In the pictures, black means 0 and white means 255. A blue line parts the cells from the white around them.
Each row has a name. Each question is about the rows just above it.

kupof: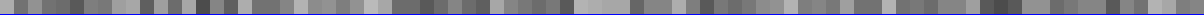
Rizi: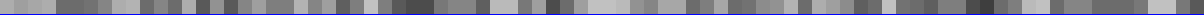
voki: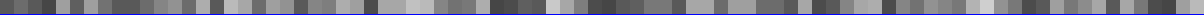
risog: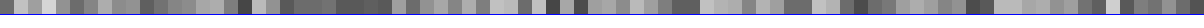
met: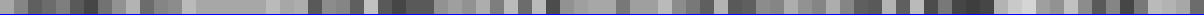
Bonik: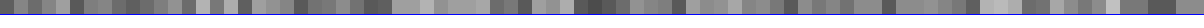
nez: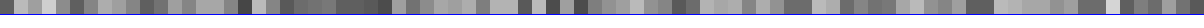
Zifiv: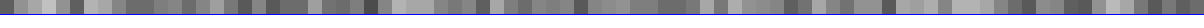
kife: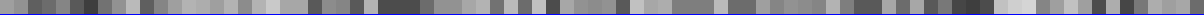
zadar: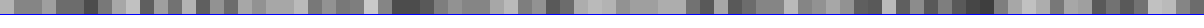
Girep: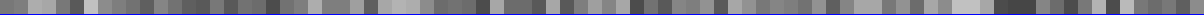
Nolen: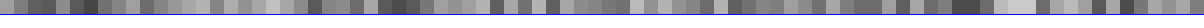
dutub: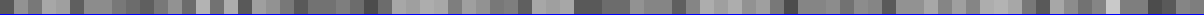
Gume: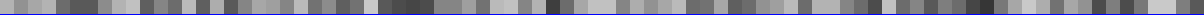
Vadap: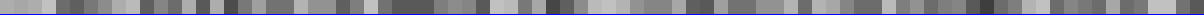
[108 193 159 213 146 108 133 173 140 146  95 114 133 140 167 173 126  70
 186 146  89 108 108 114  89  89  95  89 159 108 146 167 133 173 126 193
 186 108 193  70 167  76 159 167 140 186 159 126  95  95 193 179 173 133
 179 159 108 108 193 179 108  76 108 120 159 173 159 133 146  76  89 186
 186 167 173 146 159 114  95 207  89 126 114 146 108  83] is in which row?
risog
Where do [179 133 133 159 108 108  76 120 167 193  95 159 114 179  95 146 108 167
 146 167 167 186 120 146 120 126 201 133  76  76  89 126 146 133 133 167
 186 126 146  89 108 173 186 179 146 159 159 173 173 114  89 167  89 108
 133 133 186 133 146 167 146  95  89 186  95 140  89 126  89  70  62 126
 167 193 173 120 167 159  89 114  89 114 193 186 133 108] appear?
zadar
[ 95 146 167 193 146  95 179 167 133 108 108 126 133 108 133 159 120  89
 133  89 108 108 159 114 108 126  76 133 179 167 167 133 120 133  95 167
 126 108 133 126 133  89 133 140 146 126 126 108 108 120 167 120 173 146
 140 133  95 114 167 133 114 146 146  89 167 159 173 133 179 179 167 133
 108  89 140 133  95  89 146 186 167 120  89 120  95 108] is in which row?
Zifiv
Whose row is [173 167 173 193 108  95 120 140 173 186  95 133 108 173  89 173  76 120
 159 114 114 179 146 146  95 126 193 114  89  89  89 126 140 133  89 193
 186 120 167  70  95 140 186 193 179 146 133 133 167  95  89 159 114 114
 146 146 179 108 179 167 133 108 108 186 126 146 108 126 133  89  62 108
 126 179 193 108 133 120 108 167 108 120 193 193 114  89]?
Vadap
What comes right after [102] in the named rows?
[133]
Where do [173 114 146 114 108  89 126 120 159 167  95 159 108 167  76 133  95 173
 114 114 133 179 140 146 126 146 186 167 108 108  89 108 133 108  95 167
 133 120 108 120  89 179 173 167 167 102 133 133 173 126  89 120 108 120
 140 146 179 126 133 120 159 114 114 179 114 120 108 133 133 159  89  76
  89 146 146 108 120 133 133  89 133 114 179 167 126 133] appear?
kupof
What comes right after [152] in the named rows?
[167]

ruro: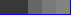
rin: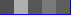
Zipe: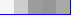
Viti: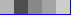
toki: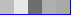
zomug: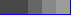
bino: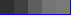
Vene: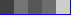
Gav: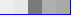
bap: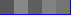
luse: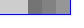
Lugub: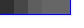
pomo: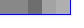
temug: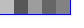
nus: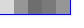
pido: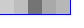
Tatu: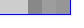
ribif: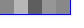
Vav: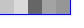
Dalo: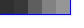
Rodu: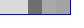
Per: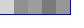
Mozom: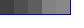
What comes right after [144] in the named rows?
[157]
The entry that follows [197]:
[218]
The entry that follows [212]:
[144]

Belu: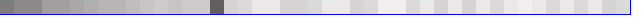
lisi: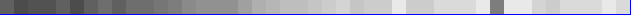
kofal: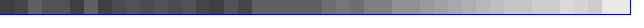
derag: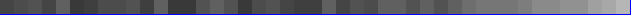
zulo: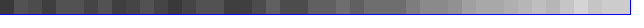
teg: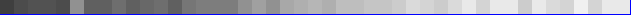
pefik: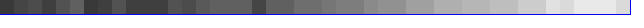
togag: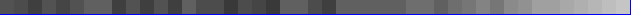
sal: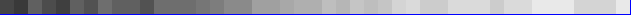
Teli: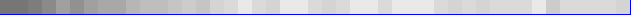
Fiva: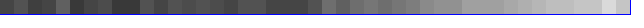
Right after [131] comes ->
[118]
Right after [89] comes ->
[96]
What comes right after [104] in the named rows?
[110]
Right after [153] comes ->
[160]
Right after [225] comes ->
[218]

